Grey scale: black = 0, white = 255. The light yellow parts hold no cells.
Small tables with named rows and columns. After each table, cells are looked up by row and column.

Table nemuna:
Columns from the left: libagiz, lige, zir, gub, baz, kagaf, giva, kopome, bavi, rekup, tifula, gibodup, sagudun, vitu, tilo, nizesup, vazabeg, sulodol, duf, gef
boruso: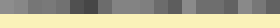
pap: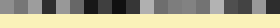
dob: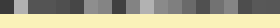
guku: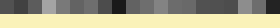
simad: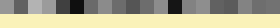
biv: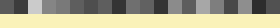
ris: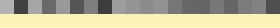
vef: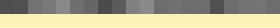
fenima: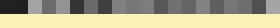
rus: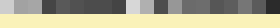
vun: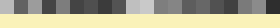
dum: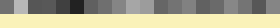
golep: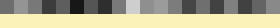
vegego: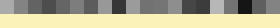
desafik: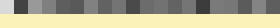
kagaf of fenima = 52
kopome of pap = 63
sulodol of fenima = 110
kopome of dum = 111
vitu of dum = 129
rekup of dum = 166
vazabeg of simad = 91
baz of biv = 121
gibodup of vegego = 117
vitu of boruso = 138
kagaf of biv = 94
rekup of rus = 215
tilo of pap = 115
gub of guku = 164
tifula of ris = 140
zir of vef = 114
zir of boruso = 118
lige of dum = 183
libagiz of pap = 142
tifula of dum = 156
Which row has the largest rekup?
rus

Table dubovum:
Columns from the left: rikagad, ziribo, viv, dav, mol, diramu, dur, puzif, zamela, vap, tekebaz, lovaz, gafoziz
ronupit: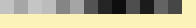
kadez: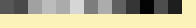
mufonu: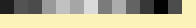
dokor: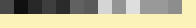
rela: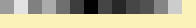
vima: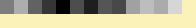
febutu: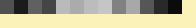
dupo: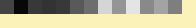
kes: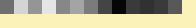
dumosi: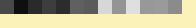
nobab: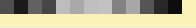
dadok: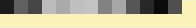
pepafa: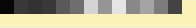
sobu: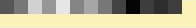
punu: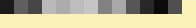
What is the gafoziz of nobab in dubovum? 13
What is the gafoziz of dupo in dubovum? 126
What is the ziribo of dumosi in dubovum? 15
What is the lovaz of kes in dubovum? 58
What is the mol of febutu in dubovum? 186
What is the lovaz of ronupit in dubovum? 99
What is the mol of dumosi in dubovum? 44
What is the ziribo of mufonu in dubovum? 83

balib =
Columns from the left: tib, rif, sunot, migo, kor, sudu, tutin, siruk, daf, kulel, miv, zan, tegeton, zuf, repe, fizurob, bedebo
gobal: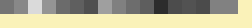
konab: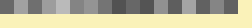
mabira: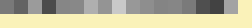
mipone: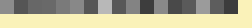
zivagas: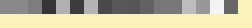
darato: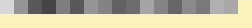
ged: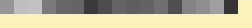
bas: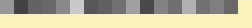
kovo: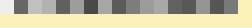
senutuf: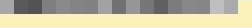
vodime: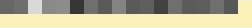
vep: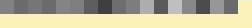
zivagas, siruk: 73
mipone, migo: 105
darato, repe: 121
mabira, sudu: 136
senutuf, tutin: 130
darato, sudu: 88
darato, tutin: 149
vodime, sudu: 54
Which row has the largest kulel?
bas

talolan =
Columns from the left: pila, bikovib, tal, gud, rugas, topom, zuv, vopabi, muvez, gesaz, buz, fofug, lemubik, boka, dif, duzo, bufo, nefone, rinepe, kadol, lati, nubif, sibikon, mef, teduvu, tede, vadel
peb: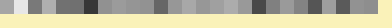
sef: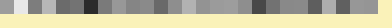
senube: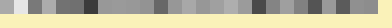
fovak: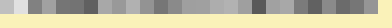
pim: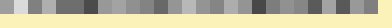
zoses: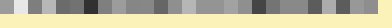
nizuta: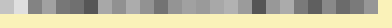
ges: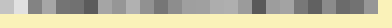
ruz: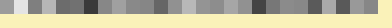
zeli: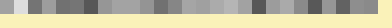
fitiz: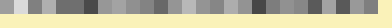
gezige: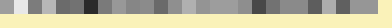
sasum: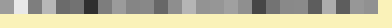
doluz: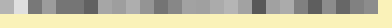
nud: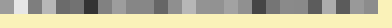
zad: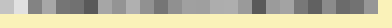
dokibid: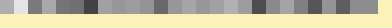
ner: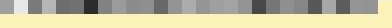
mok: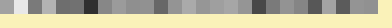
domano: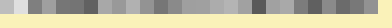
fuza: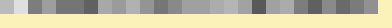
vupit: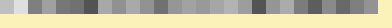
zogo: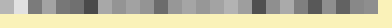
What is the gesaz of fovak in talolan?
177
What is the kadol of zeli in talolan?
156
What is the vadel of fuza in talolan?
145
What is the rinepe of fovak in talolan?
89
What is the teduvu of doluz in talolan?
103
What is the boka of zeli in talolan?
165
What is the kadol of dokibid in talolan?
138
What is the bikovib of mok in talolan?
232
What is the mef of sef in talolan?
173

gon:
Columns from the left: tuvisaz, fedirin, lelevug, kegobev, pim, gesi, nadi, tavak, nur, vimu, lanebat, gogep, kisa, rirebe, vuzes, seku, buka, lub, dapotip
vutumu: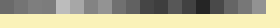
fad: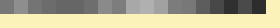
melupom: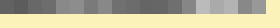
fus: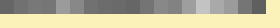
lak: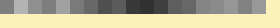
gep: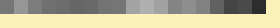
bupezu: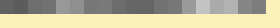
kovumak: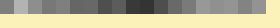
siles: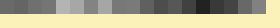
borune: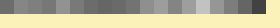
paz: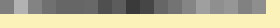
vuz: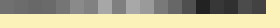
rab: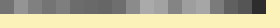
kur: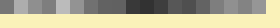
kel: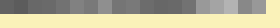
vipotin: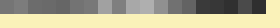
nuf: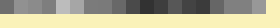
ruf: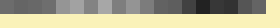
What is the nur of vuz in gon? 127
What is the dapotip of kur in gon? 150
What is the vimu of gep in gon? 163
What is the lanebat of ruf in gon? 124
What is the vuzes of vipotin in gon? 58
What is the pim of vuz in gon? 117
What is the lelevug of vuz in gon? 104
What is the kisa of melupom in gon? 111
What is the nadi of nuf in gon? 123

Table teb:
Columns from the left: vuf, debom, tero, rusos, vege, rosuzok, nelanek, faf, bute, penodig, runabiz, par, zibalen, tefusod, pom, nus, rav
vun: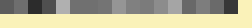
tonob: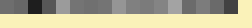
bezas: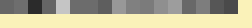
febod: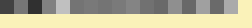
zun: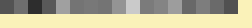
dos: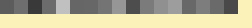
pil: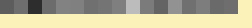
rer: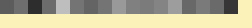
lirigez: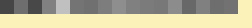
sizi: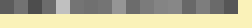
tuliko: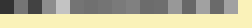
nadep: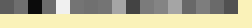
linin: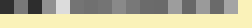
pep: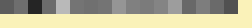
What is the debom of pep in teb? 110
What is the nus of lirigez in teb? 110
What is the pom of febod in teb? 160
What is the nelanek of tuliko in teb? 112
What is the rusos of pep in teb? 108
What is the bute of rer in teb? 153
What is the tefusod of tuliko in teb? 104

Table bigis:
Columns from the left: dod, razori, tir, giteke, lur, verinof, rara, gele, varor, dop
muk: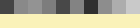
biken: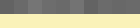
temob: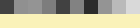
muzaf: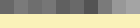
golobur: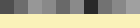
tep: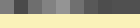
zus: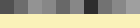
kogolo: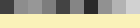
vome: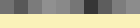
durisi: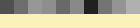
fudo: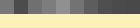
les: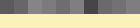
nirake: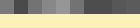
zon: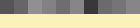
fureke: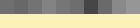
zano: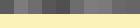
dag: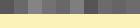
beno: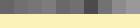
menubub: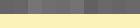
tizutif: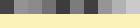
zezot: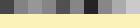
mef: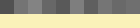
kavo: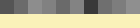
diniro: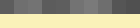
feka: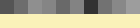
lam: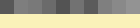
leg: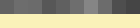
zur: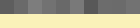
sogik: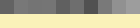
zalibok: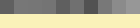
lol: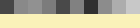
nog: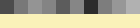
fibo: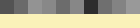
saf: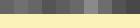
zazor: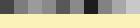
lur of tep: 148
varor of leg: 78
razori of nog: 120
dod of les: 91
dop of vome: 140
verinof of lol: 129
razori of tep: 74
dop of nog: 177
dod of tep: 124
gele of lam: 127
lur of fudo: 144
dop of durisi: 176
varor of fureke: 137
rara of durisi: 32
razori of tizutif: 147
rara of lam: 91
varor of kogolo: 179
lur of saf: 94
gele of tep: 77
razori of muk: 137
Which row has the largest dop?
temob

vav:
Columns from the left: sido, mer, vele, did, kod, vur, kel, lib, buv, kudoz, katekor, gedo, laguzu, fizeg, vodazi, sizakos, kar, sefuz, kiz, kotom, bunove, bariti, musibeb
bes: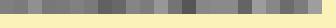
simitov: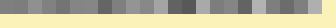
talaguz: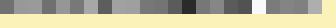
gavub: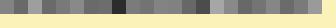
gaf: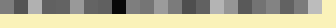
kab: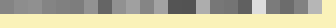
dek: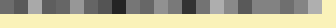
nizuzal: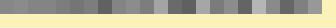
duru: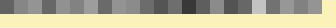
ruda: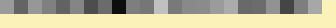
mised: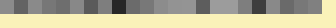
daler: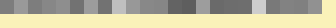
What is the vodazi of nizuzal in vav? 166
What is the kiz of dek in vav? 130
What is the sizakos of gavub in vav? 166
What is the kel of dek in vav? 101
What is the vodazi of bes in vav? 135
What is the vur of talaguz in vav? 120

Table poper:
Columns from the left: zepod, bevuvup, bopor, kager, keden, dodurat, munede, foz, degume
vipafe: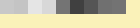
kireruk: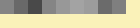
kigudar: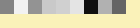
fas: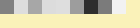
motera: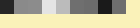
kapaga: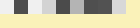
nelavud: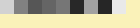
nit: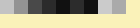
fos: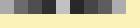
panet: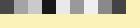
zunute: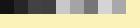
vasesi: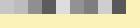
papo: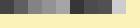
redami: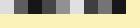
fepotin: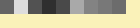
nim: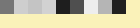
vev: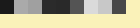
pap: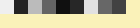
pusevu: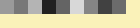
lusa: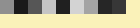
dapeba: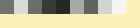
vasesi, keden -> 221
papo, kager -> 147
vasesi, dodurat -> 146
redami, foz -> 116
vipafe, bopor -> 229
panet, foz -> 137
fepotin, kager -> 47
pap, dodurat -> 39
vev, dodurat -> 84
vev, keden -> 41
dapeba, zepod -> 113
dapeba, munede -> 97
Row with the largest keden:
panet

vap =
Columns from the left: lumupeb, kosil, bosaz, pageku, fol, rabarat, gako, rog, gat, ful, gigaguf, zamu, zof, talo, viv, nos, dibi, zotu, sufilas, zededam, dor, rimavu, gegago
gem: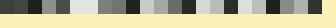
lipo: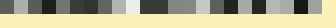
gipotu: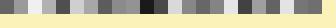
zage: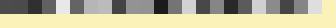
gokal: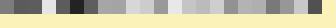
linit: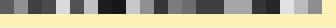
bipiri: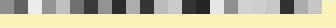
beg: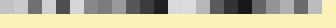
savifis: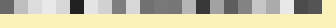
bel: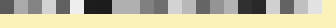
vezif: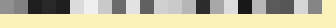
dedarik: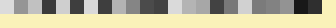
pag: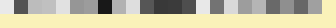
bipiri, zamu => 188
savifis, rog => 209
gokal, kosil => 91
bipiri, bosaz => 236
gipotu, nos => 132
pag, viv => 232
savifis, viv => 56
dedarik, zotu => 209
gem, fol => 77

